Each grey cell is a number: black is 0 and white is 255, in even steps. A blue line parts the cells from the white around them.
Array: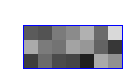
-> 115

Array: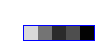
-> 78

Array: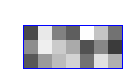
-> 155

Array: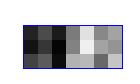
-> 123

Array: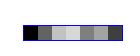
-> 127

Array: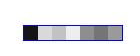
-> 154
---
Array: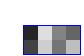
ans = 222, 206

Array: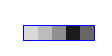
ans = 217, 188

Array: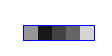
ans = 213, 151

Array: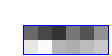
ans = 250, 230

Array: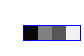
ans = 241, 129

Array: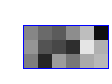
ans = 229, 190

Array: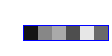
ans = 231, 170
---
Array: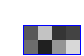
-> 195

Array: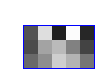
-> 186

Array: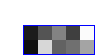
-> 131

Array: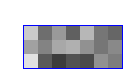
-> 145

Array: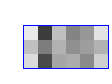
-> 144

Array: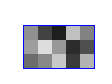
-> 152
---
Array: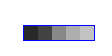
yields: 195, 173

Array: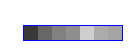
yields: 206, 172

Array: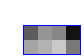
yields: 201, 178

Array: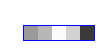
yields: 250, 210

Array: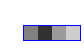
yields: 205, 155

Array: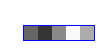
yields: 248, 172

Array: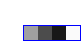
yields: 250, 160

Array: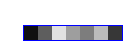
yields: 225, 187

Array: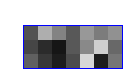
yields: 215, 207

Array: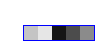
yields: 230, 196
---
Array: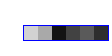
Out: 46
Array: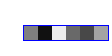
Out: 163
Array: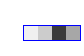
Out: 167
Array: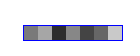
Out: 201
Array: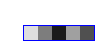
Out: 80
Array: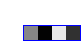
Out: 49
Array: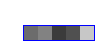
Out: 199
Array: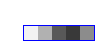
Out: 140
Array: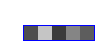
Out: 93
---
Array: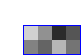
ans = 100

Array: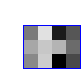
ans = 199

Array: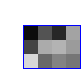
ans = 171

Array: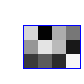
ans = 228

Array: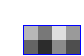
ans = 44

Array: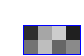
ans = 190
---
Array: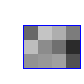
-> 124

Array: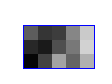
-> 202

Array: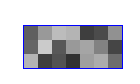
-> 145

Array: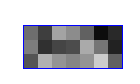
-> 41

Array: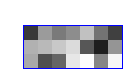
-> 64

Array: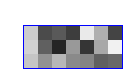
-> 68

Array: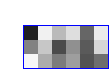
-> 235
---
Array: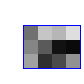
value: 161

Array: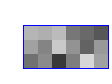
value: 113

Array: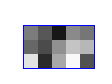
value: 227

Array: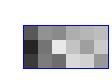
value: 59

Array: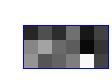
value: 148

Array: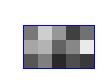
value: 86

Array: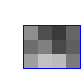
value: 158

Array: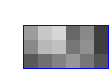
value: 89
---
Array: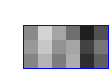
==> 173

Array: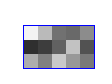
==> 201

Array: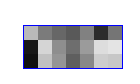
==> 136

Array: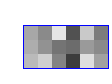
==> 60

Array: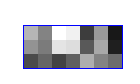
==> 174

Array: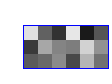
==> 72
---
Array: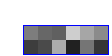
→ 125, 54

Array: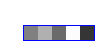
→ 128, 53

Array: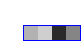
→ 178, 133

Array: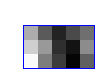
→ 172, 96

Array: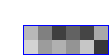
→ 184, 56

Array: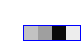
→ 194, 237

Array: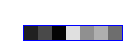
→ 33, 110

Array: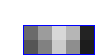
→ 107, 28

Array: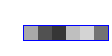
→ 169, 115

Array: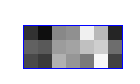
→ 50, 65
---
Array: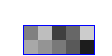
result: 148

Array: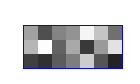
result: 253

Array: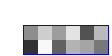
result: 248

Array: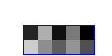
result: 142

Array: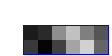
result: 5

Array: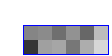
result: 160

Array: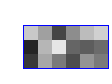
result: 182
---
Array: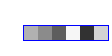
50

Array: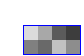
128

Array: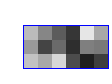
230

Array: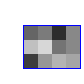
192

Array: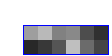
77

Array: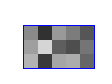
86

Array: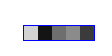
59

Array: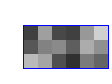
152

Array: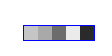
42
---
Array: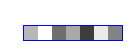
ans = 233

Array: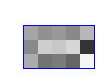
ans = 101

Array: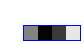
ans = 58

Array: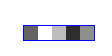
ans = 46

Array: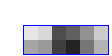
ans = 118

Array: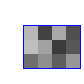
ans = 94

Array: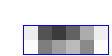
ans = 138

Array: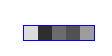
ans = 81

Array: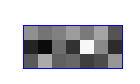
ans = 76

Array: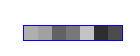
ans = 46
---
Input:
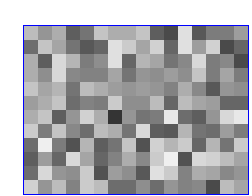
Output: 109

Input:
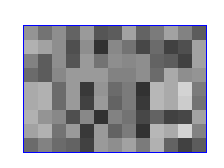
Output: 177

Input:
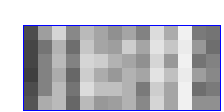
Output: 69

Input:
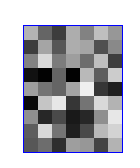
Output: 61

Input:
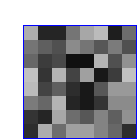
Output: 117
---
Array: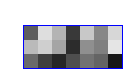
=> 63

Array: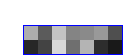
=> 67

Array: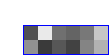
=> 58

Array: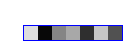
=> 8

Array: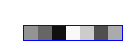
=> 102

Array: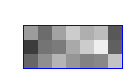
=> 143

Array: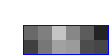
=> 119

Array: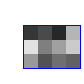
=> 82

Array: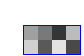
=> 89
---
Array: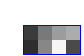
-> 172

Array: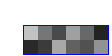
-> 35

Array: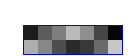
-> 7

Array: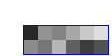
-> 222

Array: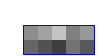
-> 153

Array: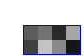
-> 166

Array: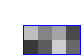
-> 73

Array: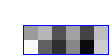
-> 190

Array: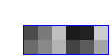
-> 204
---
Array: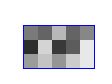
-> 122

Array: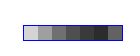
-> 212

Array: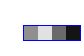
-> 143

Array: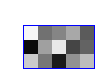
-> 246

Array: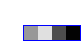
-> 152

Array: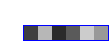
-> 63

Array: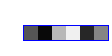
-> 85

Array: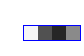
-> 245
